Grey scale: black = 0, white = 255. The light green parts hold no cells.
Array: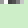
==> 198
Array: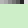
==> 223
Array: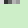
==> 155
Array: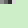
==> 218
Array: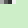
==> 241
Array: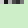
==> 120
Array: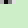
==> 225
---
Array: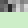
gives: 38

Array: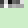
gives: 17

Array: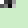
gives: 36

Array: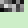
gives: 161

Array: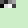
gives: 131

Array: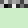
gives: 123

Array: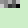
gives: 174

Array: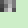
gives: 181

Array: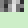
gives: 169
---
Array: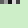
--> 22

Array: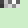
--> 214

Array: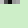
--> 11

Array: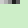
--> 135

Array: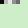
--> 230

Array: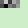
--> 125

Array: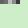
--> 191

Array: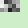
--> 30
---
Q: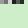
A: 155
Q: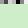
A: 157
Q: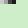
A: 204
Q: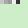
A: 198
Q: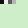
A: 14
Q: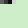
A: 98
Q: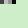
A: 67
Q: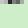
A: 198
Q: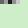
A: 101
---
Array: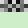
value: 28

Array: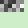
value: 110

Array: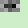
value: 96

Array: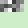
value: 58

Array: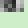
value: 94

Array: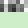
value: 135

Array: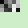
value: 49

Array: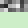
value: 148
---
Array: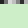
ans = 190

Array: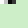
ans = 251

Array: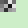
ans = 153

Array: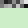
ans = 84

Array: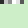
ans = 143

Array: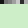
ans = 159

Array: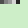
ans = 130

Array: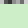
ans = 140

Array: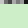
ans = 168
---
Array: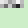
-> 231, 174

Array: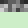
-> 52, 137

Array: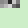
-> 137, 79

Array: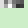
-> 223, 60

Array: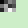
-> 7, 175

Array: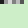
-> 29, 86

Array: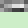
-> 150, 137

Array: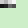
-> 205, 78

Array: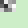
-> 75, 223
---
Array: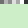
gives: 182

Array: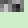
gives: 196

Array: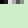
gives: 31

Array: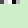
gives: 224

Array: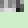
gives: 223

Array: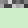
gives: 69

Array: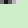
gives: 24

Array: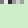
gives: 233

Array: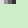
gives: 152

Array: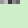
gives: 192
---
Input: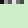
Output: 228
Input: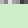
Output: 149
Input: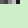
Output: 137
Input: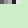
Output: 176
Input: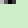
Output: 94
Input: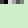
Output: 162
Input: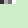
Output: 178
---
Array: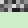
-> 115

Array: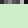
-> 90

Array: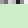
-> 157

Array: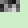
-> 112

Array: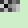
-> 134

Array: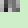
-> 129
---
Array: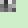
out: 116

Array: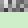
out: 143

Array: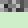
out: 199

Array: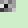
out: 228

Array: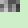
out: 97

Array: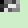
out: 48
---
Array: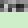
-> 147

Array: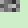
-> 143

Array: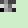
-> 64

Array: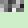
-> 130

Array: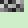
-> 155

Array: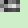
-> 70
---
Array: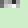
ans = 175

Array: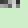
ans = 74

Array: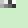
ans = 238

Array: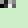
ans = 28

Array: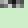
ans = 189

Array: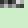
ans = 104
